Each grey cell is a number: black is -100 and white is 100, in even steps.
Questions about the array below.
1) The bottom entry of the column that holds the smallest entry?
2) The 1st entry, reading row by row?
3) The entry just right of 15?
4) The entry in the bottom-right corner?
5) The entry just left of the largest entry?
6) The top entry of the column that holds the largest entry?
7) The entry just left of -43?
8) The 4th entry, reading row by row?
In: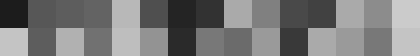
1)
54
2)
-78
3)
-67
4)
54
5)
10
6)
59
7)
0
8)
-22

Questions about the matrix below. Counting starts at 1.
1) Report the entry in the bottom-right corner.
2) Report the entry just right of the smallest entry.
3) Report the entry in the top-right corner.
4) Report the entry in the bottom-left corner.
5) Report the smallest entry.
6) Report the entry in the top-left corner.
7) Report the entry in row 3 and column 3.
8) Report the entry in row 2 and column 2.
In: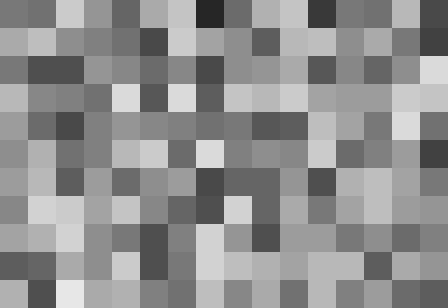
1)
-27
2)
-16
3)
-43
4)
39
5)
-70
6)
-6
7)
-38
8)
49

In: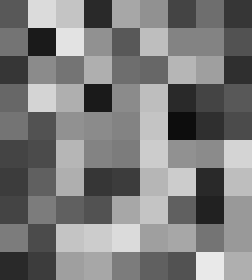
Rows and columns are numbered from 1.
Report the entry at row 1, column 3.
54
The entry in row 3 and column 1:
-58
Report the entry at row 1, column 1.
-31
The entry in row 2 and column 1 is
-9
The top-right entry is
-58
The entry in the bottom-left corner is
-68
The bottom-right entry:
37
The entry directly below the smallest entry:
14
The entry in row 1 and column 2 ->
72
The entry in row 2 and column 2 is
-80
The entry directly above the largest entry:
-9
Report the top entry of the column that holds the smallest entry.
-47
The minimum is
-90

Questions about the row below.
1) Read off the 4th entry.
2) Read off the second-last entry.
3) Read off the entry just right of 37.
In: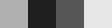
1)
80
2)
-33
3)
-76

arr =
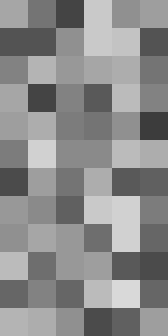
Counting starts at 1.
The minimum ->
-53
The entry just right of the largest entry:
-20
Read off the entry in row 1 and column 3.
-47
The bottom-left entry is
41
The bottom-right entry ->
24
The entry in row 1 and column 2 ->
-9
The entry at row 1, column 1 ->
30
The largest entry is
70
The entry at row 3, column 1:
2
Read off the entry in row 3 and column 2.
41
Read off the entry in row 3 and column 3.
19
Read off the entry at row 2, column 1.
-35
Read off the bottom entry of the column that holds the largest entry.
-25
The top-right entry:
24

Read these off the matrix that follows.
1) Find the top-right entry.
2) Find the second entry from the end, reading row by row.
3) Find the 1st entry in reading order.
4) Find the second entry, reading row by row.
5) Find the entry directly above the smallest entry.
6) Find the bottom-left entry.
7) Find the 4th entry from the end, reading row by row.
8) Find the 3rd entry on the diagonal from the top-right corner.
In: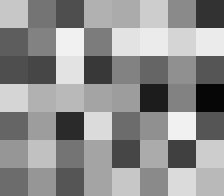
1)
-61
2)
72
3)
56
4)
-9
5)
-33
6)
-15
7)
56
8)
-21

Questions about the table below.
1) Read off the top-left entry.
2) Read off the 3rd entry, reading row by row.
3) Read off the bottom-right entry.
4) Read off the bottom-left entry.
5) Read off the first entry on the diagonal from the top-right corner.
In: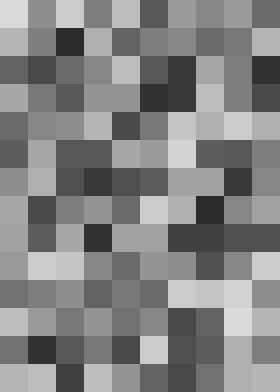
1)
70
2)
59
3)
42
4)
42
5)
-17

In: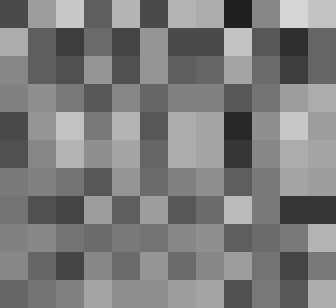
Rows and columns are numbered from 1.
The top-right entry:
52
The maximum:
67
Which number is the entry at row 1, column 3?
57
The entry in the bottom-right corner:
35
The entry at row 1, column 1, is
-42
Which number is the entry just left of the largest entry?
6
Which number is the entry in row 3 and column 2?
-26
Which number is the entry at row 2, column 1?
35
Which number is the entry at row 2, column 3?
-52
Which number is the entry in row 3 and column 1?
6
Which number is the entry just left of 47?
-16
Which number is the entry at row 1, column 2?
23
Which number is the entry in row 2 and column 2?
-26
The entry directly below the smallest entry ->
52
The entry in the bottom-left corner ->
-21
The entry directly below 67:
-63

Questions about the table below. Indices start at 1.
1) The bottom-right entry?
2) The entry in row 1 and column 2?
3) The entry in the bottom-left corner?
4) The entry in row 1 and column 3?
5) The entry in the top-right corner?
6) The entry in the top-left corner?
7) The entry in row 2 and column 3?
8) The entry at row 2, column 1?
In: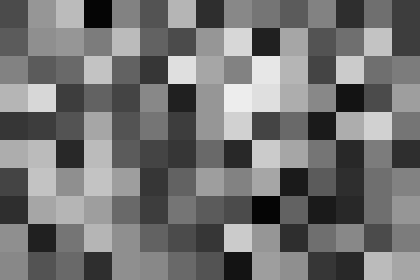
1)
30
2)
18
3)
7
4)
47
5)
-52
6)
-41
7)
18
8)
-29
